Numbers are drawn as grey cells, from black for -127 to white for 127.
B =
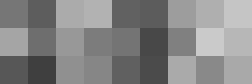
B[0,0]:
-9
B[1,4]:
-11
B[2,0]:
-40
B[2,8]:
41
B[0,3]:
50
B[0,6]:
29
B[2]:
[-40, -64, 16, 6, -31, -52, 42, 9, 41]
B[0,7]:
47

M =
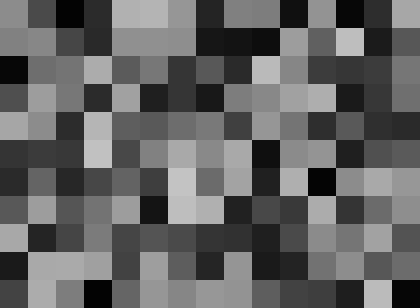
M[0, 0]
12
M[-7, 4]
-33
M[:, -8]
[-91, -105, -39, -103, -6, 9, -20, 48, -75, -90, 23]
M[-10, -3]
62
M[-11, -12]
-84
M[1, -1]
-40
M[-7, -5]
-11
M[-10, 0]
1
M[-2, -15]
-101
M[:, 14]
[39, -40, -9, -16, -85, -37, 23, 14, -44, -19, -121]
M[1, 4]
16
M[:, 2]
[-124, -57, -11, -8, -83, -71, -88, -42, -58, 42, -2]
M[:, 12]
[-120, 62, -73, -101, -38, -96, 12, -75, -10, 13, -97]
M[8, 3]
-4
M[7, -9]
62
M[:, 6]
[22, 14, -74, -74, -18, 41, 67, 62, -53, -34, 6]
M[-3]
[40, -91, -58, -4, -58, -43, -53, -75, -78, -96, -53, 11, -10, 34, -44]
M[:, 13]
[-82, -100, -67, -72, -80, -47, 41, -20, 34, -40, 59]
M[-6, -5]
11
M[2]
[-120, -17, -11, 44, -36, -8, -74, -39, -85, 58, 6, -67, -73, -67, -9]
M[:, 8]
[0, -108, -85, -2, -63, 41, 35, -94, -78, 21, 19]
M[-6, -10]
1
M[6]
[-85, -27, -88, -56, -28, -65, 67, -20, 35, -95, 47, -123, 12, 41, 23]
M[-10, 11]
-31
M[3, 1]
29
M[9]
[-101, 41, 42, 32, -61, 30, -34, -90, 21, -101, -92, -13, 13, -40, -19]
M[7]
[-39, 29, -42, -12, 29, -107, 62, 48, -94, -55, -70, 44, -75, -20, 14]

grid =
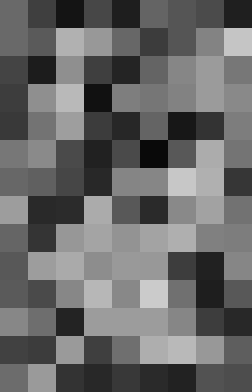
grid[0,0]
-22
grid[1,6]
-42
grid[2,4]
-91
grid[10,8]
-39
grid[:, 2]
[-107, 49, 15, 57, 30, -53, -57, -84, 23, 42, 7, -92, 26, -76]
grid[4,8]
-2
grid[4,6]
-104
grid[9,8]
6
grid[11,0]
7
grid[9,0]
-39
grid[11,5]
28
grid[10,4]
8
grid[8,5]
35
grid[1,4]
-24
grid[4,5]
-27
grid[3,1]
15
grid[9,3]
13
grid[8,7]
0
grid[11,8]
-87
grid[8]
[-26, -75, 23, 36, 19, 35, 47, 0, -2]
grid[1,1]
-37
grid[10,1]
-53
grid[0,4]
-97
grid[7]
[29, -86, -84, 43, -39, -85, 9, 34, -13]
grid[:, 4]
[-97, -24, -91, -1, -88, -53, 5, -39, 19, 25, 8, 28, -16, -71]
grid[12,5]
46
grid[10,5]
75
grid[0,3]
-56
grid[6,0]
-24
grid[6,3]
-87
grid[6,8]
-73
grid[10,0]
-37
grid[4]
[-70, -12, 30, -67, -88, -27, -104, -76, -2]

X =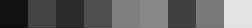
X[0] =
-110
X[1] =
-59
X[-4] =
7

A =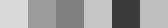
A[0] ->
89
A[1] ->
27
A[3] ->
69

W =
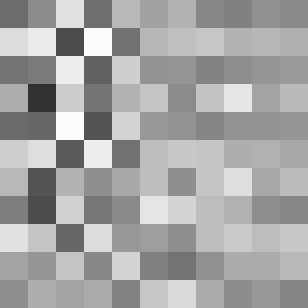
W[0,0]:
-19
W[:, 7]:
[7, 70, 3, 67, 5, 69, 69, 61, 62, 16, 43]
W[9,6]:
-12
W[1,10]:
47
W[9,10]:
56
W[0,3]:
-16
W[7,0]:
-1
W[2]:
[-12, -4, 110, -30, 79, 19, 21, 3, 14, 21, 25]
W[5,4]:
-14
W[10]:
[14, 46, 35, 43, 3, 70, 90, 43, 12, 24, 5]
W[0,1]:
12
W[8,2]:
-24
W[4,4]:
83
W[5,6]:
71
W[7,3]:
-8
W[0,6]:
49
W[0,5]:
34
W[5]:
[79, 94, -38, 109, -14, 61, 71, 69, 46, 49, 40]
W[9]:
[35, 21, 68, 8, 83, 0, -12, 16, 43, 43, 56]
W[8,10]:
71
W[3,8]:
102
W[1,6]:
63
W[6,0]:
56
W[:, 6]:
[49, 63, 21, 11, 19, 71, 15, 84, 15, -12, 90]
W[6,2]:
50
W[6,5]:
62
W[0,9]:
17

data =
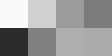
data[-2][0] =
122
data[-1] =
[-84, 1, 47, 43]
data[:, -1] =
[-4, 43]
